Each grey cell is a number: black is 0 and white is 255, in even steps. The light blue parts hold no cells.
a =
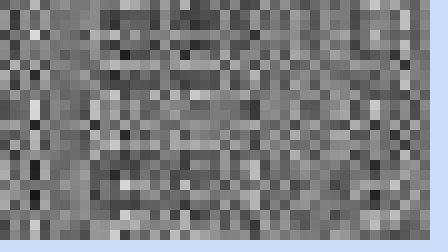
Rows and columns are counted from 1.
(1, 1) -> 87
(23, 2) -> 145
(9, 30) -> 162
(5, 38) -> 156
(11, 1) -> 77
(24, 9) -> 77
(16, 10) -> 170
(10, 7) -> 101
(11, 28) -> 132
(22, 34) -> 73
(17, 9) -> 140
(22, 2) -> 127
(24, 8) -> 104
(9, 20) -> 80
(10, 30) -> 115
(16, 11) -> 93
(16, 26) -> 113
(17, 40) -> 92
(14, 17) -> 113
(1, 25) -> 69
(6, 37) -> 72
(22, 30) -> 91
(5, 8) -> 120
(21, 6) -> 104
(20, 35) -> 82
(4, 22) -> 139
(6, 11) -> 108
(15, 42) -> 121
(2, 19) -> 66
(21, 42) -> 129
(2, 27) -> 86
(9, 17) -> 127
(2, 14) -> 87
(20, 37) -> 115
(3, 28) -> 120
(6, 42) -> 110
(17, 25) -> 155
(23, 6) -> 135

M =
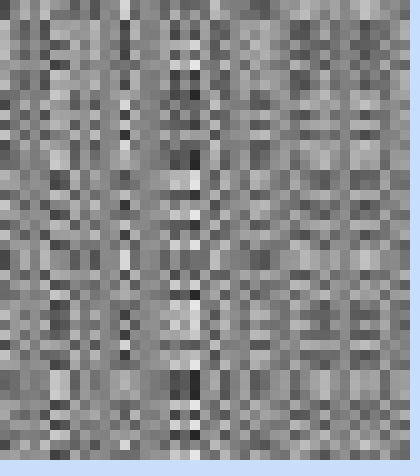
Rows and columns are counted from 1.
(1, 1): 70
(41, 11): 137
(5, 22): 88
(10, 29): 155
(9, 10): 181
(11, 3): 170
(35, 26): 85
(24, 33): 148
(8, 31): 92
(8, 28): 154
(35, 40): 144
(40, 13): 149
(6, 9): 146
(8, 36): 150
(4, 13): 82
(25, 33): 88
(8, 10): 159
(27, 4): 127
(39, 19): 88
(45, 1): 71
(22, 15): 137
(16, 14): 144
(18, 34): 115
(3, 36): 122
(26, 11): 137
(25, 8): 141
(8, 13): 103
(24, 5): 77
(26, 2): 127
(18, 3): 116
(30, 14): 153
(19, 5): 141
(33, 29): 120
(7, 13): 117
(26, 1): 70
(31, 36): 96
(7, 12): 111
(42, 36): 145
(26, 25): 121
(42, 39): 101

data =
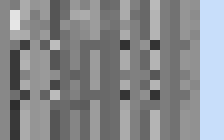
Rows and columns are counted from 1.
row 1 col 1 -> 136
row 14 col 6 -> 85
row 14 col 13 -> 171
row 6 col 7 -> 107
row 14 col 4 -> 149
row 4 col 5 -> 154
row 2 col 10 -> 156
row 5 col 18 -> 114
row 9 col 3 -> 171
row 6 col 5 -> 154
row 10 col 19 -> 114
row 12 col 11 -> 105
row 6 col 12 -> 109
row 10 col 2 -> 111
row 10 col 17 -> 125
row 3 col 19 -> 149
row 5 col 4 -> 149
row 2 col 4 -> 126
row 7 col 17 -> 125
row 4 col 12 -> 109
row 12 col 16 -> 180
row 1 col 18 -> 114
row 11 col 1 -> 136
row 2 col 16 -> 180
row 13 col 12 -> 109
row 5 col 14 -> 128
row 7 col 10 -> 156
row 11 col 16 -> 114
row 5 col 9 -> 104
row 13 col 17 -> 125
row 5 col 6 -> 189
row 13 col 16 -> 180
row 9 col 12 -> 109
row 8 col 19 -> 126
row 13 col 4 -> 149
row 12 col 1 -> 136

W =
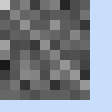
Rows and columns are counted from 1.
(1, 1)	204
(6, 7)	78
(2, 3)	101
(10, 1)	102
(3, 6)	145
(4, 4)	131
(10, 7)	96
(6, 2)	79
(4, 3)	92
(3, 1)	99
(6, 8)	80
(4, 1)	76
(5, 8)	97
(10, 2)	103
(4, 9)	94
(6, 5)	101
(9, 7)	84
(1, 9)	92
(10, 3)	91
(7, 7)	149
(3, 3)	145
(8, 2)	86
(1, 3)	126
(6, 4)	79
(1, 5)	112
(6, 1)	124
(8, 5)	76
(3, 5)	90
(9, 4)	111

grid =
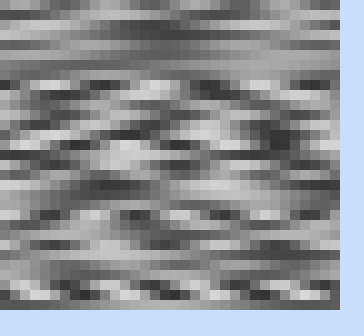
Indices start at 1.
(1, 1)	148
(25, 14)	139
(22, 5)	65
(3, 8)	172
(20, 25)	189
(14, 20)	206
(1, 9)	127
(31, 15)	176
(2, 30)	174
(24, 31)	181
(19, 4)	182
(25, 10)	180
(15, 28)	52
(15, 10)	95
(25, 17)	67
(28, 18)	175
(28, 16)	165
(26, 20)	135
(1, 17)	109
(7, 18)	132
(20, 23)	191
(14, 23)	184
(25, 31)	134
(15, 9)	57
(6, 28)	168
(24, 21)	93
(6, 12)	115
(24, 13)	130
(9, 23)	88
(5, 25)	167
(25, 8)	112
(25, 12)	195
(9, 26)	208
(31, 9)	129
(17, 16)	109
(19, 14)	74
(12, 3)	159
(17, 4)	93
